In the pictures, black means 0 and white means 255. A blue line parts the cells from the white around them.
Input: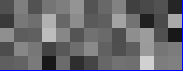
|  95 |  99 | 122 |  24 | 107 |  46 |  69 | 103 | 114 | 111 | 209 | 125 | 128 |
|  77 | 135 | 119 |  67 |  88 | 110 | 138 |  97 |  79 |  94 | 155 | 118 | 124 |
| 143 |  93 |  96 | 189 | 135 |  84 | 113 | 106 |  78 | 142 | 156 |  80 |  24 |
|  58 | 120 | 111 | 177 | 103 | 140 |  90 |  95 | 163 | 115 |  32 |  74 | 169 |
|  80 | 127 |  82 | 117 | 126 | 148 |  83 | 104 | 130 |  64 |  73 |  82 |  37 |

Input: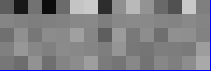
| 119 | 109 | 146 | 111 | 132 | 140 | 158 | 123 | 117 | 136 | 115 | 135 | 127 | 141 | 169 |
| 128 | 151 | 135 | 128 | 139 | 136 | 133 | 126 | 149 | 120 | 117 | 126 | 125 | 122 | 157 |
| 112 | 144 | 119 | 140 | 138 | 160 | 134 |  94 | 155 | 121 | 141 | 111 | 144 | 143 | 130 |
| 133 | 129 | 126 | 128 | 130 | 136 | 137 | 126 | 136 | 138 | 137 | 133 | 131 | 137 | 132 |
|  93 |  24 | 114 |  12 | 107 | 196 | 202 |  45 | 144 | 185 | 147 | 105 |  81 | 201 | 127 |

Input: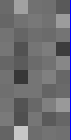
| 100 | 199 | 109 | 115 | 112 |
| 122 |  79 | 118 |  90 | 102 |
| 116 |  83 | 104 | 128 | 153 |
| 111 | 117 | 117 | 100 | 106 |
| 114 |  55 | 117 | 128 | 103 |
| 102 |  91 | 107 | 114 | 135 |
| 118 |  82 | 117 | 125 |  60 |
| 115 | 101 | 110 | 107 | 116 |
| 102 | 114 | 120 | 114 | 156 |
| 106 | 161 | 113 | 111 |  89 |

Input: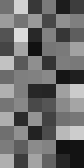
| 176 |  60 | 164 |  98 |  38 |  19 |
| 124 |  94 | 139 | 131 |  17 |  19 |
| 111 | 144 |  34 |  76 | 185 | 205 |
| 175 |  42 | 148 |  66 | 113 | 119 |
| 117 | 136 |  73 |  85 | 138 | 165 |
| 176 | 126 |  39 |  37 | 160 | 203 |
| 107 | 127 | 129 | 137 |  21 |  31 |
| 194 |  89 | 143 |  51 | 125 | 121 |
|  69 | 165 |  17 | 118 | 122 | 162 |
|  83 | 220 |  40 | 130 |  54 |  94 |
| 156 | 116 | 154 |  71 | 143 | 127 |
| 113 | 210 |  56 | 122 |  28 |  61 |

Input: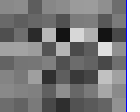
| 109 |  99 | 122 |  72 |  46 |  82 |  90 | 100 | 146 |
| 137 | 131 | 128 |  96 | 142 | 103 | 122 | 167 | 138 |
| 132 | 121 | 159 |  48 |  94 |  57 |  69 | 193 | 161 |
|  99 | 117 | 118 | 128 |  80 | 108 |  99 |  72 | 111 |
| 162 | 163 | 157 |  84 | 181 |  74 |  93 | 223 | 144 |
|  79 | 110 |  42 | 184 |  19 | 215 | 176 |  19 |  72 |
| 105 |  94 | 103 | 109 |  81 | 124 | 126 |  88 | 123 |
| 137 | 140 |  93 | 135 | 140 | 155 | 156 | 143 | 109 |

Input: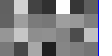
| 121 |  71 | 168 |  31 | 134 | 126 | 117 |
| 150 | 198 | 142 | 144 | 131 |  76 | 193 |
|  98 | 158 | 123 | 119 | 158 | 152 | 127 |
|  97 | 210 |  67 |  48 | 254 |  54 |  94 |
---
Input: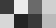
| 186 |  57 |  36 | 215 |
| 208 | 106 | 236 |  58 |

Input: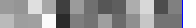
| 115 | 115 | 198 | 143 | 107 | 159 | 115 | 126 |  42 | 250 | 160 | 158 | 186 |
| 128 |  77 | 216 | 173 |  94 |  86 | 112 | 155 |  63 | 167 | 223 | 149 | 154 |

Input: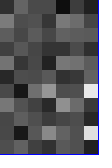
|  33 |  80 |  89 |  50 |  64 |  97 |  78 |
| 223 |  80 |  98 | 137 |  87 |  24 |  72 |
|  39 |  77 |  70 |  60 |  79 |  94 |  71 |
|  58 | 107 | 144 |  41 |  65 |  82 | 119 |
| 233 |  79 |  77 | 150 | 111 |  23 |  73 |
|  98 |  56 |  49 |  89 |  75 |  77 |  40 |
|  92 | 113 | 119 |  34 |  72 |  54 | 115 |
|  47 |  75 |  52 |  52 |  70 |  87 |  64 |
|  90 |  92 |  97 |  71 |  91 |  71 |  93 |
|  69 | 108 | 121 |  54 |  81 |  77 | 123 |
|  32 |  61 |  14 |  74 |  74 | 100 |  48 |

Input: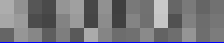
| 124 | 110 | 149 | 110 |  99 | 138 | 112 | 109 | 133 | 171 |  89 | 126 |  94 | 135 | 150 | 101 |
| 118 | 109 | 129 |  81 | 198 | 112 | 132 |  65 | 140 |  69 | 155 | 131 |  69 |  76 | 155 | 167 |
| 113 | 101 | 122 | 102 | 201 | 113 | 121 |  63 | 145 |  71 | 160 | 149 |  74 |  86 | 145 | 173 |

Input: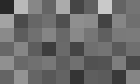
| 133 |  57 |  91 |  94 |  52 |  99 |  88 | 101 | 147 | 100 |
|  72 | 126 |  83 |  81 | 112 |  94 | 120 | 112 | 105 | 144 |
| 111 |  90 | 116 | 111 |  68 | 106 |  61 |  93 | 134 | 103 |
| 123 | 122 |  95 | 118 | 137 | 104 | 133 | 112 |  93 | 138 |
| 111 | 134 |  67 | 139 | 143 |  79 | 112 | 102 |  75 | 163 |
| 116 |  99 | 201 |  96 |  69 | 171 | 101 | 135 | 185 |  40 |

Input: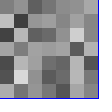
| 133 | 166 |  85 | 119 | 149 | 116 | 173 |
| 120 | 183 | 107 |  91 | 145 | 216 |  82 |
|  84 | 182 | 101 | 111 | 160 | 182 |  75 |
| 178 |  91 | 163 | 156 | 162 | 125 | 164 |
| 135 | 207 | 145 | 106 |  96 | 183 |  66 |
| 134 | 161 | 134 | 158 | 150 |  63 | 191 |
| 168 | 145 | 140 | 117 |  95 | 146 | 127 |

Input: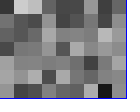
| 141 |  23 | 173 |  96 | 102 | 129 |  79 |  68 | 149 |
| 136 | 130 | 102 | 118 | 169 |  77 | 174 | 147 | 165 |
| 165 | 122 |  66 | 111 | 129 | 125 | 132 | 131 | 161 |
| 140 | 153 | 136 | 170 |  85 | 149 | 122 | 119 |  73 |
| 154 | 184 | 125 | 132 | 129 | 168 | 105 |  86 |  98 |
| 141 |  69 | 119 |  83 |  68 | 147 |  75 |  86 | 114 |
| 102 |  63 | 151 |  72 |  71 |  99 | 190 | 204 |  54 |
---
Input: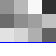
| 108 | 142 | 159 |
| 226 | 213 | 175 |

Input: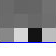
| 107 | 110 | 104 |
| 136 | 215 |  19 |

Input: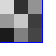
| 152 | 199 |  61 |
|  27 | 128 |  69 |

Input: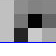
| 192 | 118 |   3 |
| 192 |  36 | 202 |

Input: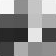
|  87 |  85 | 193 |
|  39 |  36 | 230 |

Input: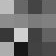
| 141 | 136 | 124 |
|  55 | 208 |  64 |

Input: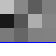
|  25 |  85 | 174 |
| 122 | 102 | 129 |

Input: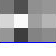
| 214 | 249 | 159 |
| 150 |  61 | 131 |
